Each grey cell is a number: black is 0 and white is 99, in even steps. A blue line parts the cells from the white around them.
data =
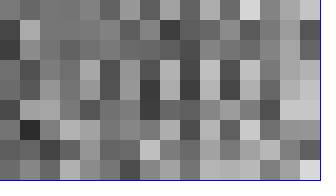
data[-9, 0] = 47
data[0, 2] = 46
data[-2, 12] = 63
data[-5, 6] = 59
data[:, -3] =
[51, 47, 51, 47, 40, 31, 43, 71, 49]
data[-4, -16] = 29
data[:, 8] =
[63, 24, 36, 69, 67, 40, 67, 48, 63]
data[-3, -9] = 47
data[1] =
[27, 66, 46, 46, 47, 50, 36, 51, 24, 36, 40, 54, 35, 47, 60, 33]
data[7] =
[36, 39, 26, 38, 58, 39, 41, 74, 48, 41, 63, 47, 63, 71, 49, 37]
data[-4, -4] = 48
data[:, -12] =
[50, 47, 44, 65, 59, 33, 63, 58, 54]
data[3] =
[43, 31, 48, 43, 65, 31, 58, 32, 69, 28, 74, 31, 74, 47, 64, 69]
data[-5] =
[42, 34, 58, 45, 59, 32, 59, 23, 67, 24, 70, 27, 68, 40, 68, 75]
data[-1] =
[42, 52, 40, 68, 54, 46, 30, 52, 63, 45, 70, 68, 72, 49, 62, 84]
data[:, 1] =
[40, 66, 54, 31, 34, 62, 17, 39, 52]
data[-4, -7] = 37
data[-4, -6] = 52
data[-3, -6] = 70
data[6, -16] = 45
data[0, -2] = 65
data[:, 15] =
[76, 33, 39, 69, 75, 77, 58, 37, 84]

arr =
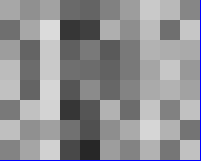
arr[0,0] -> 65
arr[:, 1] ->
[56, 65, 39, 42, 39, 75, 56, 64]
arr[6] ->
[74, 56, 62, 44, 31, 55, 66, 83, 69, 45]
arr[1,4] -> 25
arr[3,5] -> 38
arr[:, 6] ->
[61, 55, 47, 47, 51, 42, 66, 51]
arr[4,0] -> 75
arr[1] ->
[43, 65, 85, 21, 25, 68, 55, 73, 43, 77]
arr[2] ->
[61, 39, 78, 37, 47, 35, 47, 69, 67, 66]
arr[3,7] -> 64
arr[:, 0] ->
[65, 43, 61, 73, 75, 47, 74, 51]
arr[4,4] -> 54
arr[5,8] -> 50

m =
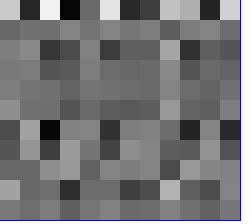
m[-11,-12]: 78
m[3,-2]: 41
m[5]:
[55, 44, 43, 33, 41, 36, 35, 36, 59, 39, 37, 49]
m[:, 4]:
[41, 45, 50, 49, 45, 41, 51, 45, 38, 42, 46]
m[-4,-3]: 35
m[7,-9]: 60
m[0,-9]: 2
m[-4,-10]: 24
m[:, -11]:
[15, 44, 53, 48, 45, 44, 63, 58, 40, 40, 43]
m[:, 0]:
[78, 40, 49, 47, 49, 55, 30, 33, 40, 63, 47]
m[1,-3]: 48
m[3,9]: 33
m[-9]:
[49, 53, 21, 29, 50, 23, 37, 37, 64, 19, 37, 33]
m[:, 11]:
[81, 42, 33, 39, 44, 49, 16, 32, 50, 51, 46]
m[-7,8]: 51
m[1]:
[40, 44, 43, 51, 45, 51, 46, 49, 36, 48, 51, 42]
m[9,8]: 69
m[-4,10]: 57
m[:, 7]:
[24, 49, 37, 41, 41, 36, 50, 52, 51, 30, 42]
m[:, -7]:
[88, 51, 23, 42, 44, 36, 19, 26, 51, 42, 50]
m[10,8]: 50
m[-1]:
[47, 43, 48, 37, 46, 50, 41, 42, 50, 44, 38, 46]

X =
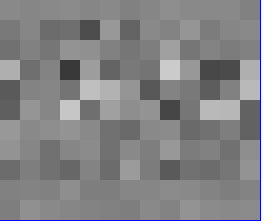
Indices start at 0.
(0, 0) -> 53
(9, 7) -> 52
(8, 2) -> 44
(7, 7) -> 49
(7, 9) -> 48
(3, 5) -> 39
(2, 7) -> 49
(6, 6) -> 41
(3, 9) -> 59
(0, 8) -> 55
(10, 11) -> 53
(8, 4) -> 51
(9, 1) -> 51
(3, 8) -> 79
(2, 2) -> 46
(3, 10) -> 28
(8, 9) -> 44
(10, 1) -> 56
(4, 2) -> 52
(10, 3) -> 52
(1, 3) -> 43
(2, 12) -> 50
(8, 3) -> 40
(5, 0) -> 37
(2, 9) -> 46
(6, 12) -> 38
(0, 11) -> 53
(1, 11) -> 52
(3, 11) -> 29
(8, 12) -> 57
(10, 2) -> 53
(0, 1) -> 52
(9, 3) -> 55

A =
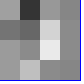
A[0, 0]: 62
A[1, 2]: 82
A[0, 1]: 20
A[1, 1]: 40
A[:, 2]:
[59, 82, 91, 54]
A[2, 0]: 60

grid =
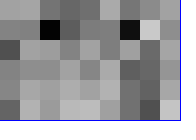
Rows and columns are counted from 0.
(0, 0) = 63
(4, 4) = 63
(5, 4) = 73
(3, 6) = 37
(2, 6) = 62
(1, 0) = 51
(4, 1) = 65
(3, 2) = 55
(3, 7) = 40
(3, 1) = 55
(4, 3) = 67
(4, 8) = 65
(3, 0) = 51
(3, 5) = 66
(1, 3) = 36
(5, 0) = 39
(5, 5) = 62
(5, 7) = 31

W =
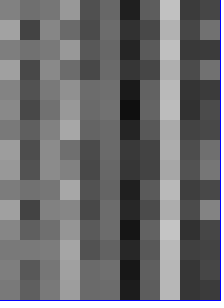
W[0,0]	50
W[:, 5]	[40, 42, 40, 41, 43, 44, 41, 41, 40, 39, 42, 42, 38, 43, 42]
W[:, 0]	[50, 63, 49, 62, 51, 53, 47, 61, 59, 48, 62, 52, 47, 49, 47]
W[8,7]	26
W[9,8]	72
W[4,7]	38
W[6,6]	14
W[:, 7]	[36, 28, 35, 27, 38, 39, 34, 26, 26, 35, 29, 38, 34, 37, 36]
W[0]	[50, 43, 46, 59, 31, 40, 12, 36, 75, 23, 27]
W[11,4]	35
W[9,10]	28
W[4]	[51, 32, 47, 56, 42, 43, 10, 38, 72, 20, 23]
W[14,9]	21
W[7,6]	22
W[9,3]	65
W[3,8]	68
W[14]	[47, 37, 47, 61, 41, 42, 11, 36, 71, 21, 23]
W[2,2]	47
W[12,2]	48
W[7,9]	30
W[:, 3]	[59, 41, 59, 42, 56, 59, 65, 43, 50, 65, 52, 58, 64, 62, 61]
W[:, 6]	[12, 19, 14, 21, 10, 6, 14, 22, 21, 12, 15, 8, 15, 9, 11]
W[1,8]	69
